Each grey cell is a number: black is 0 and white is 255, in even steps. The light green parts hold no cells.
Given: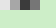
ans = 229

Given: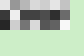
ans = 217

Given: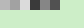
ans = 219

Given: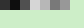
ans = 214

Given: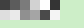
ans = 144

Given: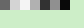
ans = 177

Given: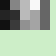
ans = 58

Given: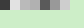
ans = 177
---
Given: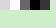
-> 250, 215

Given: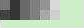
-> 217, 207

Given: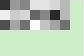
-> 249, 238

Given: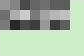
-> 203, 192

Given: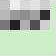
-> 237, 226

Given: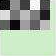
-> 244, 220

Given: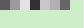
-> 227, 199

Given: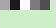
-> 250, 167

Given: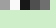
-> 249, 159
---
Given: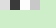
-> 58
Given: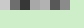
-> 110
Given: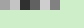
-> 196
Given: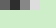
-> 46
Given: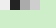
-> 35
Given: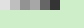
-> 191
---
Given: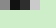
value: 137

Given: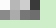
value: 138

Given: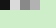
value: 19

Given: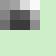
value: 110

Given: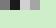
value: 121

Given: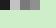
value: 29

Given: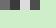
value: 109
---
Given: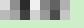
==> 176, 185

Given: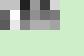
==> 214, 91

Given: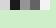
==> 243, 214

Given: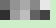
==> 231, 47

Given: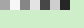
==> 38, 166

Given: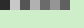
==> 96, 43

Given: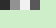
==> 88, 44

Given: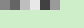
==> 154, 134

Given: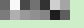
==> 165, 124
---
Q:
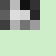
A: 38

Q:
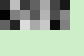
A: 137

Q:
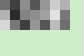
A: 120

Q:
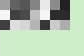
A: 44

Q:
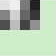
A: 55

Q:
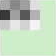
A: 178

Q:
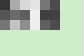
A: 65

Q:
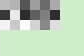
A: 45

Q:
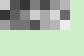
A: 105
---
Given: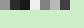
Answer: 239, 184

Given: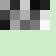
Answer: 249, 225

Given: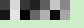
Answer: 228, 216

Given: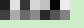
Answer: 236, 225

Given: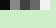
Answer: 242, 137

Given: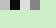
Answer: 222, 191

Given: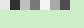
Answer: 243, 231

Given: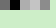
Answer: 196, 174

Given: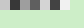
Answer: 241, 212
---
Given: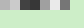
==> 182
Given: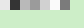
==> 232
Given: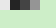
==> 232
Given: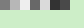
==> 124
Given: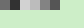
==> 109
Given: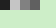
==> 32
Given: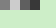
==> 127
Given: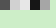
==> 82
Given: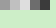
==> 156
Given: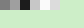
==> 125
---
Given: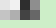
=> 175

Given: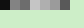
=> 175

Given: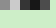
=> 53

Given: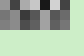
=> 162

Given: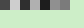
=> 29

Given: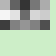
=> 149
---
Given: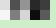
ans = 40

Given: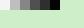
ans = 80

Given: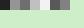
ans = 192

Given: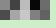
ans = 7

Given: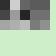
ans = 91

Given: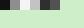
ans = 195
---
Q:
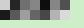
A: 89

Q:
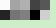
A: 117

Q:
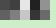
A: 127

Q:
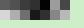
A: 174

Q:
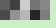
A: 147

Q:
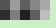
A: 126
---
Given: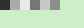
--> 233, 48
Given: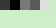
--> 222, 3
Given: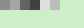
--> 223, 64
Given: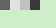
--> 226, 56
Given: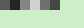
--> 209, 36
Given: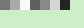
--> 249, 35
